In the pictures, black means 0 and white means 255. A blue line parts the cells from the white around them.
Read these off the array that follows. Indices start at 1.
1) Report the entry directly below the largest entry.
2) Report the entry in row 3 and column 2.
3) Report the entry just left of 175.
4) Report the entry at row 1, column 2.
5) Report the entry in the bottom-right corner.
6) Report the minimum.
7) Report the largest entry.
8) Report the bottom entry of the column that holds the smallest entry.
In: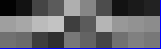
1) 46
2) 107
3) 91
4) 18
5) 120
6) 2
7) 195
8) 113

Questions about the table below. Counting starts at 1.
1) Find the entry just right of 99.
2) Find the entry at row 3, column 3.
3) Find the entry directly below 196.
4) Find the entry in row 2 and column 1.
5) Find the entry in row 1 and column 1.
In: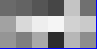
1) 85
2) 169
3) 210
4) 162
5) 106

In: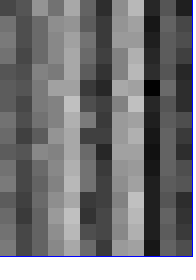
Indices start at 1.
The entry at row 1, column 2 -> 85
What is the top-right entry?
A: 31
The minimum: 2
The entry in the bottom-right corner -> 78
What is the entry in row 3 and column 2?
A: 78
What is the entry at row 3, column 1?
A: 122
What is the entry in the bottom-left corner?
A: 122
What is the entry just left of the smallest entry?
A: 161
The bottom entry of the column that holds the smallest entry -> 23
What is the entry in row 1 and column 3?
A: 148
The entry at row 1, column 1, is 71
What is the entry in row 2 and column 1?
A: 114

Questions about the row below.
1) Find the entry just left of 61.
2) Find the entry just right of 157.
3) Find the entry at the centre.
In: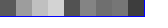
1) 118
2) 192
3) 82

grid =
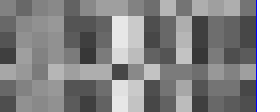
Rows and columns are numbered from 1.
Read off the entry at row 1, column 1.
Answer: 130
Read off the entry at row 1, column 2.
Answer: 104
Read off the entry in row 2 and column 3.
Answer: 145
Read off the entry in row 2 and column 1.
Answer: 104
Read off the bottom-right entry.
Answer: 78
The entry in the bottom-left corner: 78
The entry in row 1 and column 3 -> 130
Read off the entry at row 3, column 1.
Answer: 84
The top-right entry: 116

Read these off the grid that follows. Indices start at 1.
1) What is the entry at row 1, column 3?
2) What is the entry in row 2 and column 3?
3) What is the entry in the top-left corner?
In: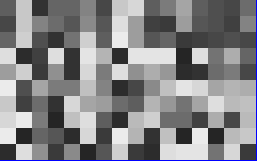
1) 50
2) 131
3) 94

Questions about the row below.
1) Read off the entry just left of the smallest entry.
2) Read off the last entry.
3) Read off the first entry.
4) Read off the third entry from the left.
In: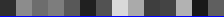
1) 178
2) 95
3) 47
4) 109

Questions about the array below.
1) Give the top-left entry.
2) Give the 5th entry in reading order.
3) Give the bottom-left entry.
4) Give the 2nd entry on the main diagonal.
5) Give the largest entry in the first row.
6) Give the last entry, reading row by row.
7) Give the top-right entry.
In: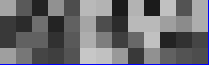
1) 165
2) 77
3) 159
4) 43
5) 193
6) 77
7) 173

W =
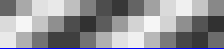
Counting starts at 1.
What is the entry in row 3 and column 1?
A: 233
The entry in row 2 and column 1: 218
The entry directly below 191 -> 77
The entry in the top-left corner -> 100
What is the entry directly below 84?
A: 55
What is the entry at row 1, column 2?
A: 169
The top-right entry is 136

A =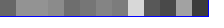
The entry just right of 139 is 110
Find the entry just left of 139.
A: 147
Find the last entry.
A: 59
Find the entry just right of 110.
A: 118
